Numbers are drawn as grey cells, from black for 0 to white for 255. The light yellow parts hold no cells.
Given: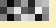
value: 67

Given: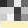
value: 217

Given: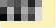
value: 171

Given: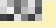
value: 184

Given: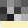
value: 176

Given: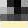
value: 145

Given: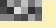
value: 163

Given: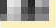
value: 52

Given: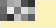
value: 122

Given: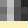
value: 181
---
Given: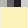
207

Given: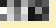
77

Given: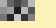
130

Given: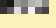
67

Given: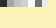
235

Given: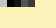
58

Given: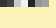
161

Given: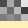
186
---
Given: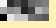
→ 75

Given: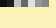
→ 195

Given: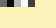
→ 181

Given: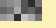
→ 152

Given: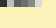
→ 93

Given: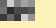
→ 132

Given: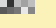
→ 190
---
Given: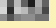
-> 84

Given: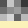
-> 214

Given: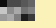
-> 169

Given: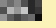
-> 93

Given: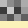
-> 84

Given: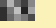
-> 105

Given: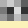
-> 109
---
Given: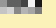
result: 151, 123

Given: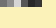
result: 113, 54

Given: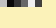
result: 193, 64

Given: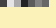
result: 66, 103

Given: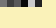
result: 117, 34

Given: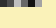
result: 46, 163

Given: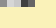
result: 142, 101

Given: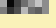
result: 168, 140
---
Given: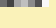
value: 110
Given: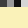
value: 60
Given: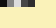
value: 14
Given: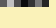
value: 91
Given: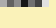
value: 172
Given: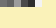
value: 113
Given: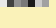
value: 232
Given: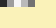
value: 40
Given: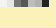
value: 243
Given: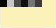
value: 3
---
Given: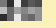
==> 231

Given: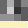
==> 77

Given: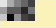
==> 129

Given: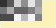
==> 213

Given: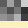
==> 92

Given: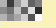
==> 155

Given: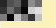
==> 94

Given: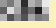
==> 178

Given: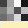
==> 248
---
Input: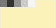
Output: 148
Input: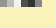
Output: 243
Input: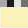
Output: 226
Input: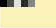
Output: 226
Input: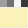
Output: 245
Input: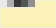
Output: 56
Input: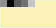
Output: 90
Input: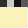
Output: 20
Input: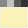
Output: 89
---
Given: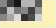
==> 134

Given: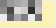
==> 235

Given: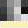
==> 47

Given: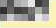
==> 131

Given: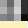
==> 132

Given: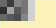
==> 104

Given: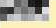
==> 99

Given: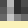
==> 104

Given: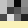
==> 73

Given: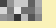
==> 149
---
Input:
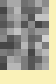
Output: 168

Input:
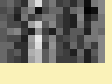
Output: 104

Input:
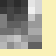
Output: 58

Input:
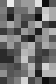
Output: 236

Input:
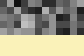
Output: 160
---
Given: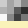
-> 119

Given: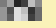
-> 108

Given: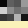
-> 21

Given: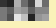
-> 161

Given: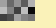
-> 117

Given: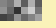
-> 162
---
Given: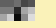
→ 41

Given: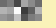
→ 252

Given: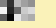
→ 104

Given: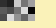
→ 116

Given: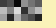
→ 218

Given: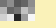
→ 116

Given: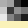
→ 145

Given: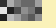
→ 78
